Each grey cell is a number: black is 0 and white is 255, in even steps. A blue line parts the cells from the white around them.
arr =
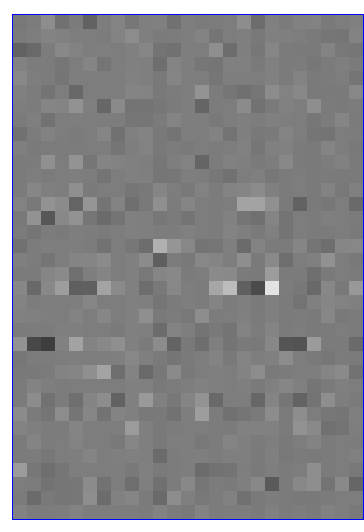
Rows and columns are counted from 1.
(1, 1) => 120
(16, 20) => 116
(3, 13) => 126
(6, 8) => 125
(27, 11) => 121
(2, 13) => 126
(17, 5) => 126
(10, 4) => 124
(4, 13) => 126
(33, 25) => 120
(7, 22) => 142
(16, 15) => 124
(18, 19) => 137
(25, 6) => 125
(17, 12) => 149
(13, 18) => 139
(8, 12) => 132
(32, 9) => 128
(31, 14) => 120
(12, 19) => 119
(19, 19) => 156
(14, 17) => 163
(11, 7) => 132
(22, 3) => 126
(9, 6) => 125
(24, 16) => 116
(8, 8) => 125
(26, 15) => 127
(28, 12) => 120
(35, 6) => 142
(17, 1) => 113
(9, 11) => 121
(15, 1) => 120
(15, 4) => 136
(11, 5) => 147
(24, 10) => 123
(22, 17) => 128
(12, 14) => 125
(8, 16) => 125

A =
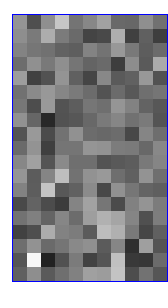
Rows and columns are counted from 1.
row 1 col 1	148
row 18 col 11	107
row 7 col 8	149
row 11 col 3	84
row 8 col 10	122
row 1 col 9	103
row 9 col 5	145
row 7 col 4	83
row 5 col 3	82
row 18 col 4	81
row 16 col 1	65
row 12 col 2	92
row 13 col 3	196
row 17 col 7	91
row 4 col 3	121
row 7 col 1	119
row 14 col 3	76
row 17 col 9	47
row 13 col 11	95
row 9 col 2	153
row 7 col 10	99
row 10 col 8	124
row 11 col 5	111
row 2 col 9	64
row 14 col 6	162
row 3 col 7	115
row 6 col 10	111
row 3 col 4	98
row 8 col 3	40
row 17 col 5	137
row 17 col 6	144
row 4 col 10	90
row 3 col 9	121
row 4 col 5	117
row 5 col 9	97

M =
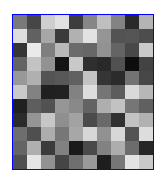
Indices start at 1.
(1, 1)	121
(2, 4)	59
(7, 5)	137
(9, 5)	167
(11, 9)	227
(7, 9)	118
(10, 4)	129
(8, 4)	143
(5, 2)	176
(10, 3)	59
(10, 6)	74
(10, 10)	38
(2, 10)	77
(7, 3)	82
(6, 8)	92
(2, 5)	177
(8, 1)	43
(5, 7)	53
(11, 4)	69
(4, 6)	47
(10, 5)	26
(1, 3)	207
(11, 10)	201
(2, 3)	167
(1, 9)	42
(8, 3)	199
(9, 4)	119
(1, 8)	131
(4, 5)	201
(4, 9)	13
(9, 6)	215
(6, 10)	183
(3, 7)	146
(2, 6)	226

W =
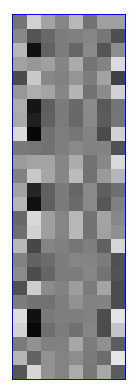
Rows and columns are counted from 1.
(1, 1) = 116
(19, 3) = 102
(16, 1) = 110
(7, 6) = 138
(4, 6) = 116
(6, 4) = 134
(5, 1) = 75
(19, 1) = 139
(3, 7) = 85
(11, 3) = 163
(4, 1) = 162
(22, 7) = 77
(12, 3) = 166
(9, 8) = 210
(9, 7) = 75
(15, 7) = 164
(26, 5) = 171
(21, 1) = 125
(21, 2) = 115
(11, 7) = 135
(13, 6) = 137
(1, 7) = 159
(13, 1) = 162
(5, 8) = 65
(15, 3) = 159
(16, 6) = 115
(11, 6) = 115
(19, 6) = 134
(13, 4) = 123
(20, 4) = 130
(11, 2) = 163
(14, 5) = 107
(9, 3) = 113
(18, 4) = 125
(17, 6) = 127

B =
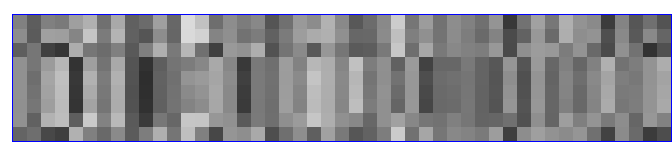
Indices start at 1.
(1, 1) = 129
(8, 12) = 103
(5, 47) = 163
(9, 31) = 118
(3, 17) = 146
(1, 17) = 124
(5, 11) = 98
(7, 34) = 99
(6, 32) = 109
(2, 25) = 103
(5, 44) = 126
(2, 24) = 144
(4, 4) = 182
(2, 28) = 191
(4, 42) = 129
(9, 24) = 121
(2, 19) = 97
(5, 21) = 138
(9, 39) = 146
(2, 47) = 101
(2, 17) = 114
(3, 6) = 118
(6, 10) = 47
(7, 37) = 84
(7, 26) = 124
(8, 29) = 135
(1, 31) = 114
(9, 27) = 125
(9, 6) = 128
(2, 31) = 115
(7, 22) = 187
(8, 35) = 102
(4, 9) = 84
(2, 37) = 98
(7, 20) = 158
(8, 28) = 161
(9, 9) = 91
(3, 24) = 118

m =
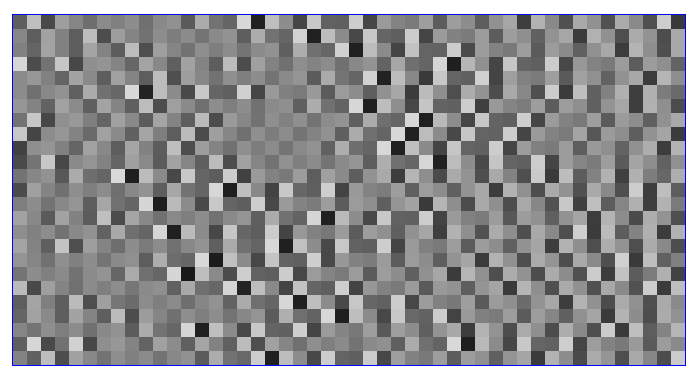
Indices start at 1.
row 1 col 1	94
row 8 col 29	215
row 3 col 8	92
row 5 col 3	129
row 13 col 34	168
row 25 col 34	144
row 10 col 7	136
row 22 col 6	132
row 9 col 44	142
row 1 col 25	205
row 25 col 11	115
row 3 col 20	95
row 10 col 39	122
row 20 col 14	111
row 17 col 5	79
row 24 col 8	151
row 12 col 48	174
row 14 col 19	72
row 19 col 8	102
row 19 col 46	124
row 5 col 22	91
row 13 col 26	131
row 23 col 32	168
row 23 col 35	147
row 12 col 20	121
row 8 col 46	96
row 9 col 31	139
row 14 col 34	169
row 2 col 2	93
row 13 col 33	147
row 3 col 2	100
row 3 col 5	93
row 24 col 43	131
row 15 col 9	165
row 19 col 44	194
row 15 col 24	186
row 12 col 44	64
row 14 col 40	200
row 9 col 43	155

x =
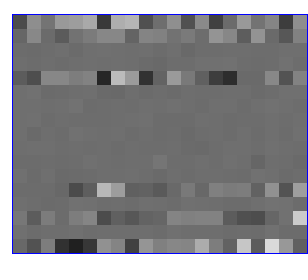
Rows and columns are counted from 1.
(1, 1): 75
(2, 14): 109
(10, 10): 109
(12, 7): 110
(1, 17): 153
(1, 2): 142
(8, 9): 111
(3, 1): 108
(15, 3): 124
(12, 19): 111
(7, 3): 110
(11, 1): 108
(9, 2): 106
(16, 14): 110
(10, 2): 111
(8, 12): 108
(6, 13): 110
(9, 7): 110
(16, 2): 108
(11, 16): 112
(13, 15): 128
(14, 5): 113
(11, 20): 109
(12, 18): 113
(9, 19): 111
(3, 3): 109
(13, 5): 75
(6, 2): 113
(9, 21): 112
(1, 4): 153
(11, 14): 111
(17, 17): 198
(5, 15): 61
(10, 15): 109
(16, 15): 110
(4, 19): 109
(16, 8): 110
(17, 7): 145

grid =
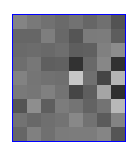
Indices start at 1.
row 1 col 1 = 132
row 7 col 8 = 184
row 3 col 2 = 108
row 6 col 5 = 70
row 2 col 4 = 104
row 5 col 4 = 111
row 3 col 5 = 94
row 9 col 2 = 128
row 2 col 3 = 126
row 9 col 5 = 124
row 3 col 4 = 110
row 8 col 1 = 114
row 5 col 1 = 130
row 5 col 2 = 117
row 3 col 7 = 128
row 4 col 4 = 97
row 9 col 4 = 123
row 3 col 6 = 96
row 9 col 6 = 124
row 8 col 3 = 111
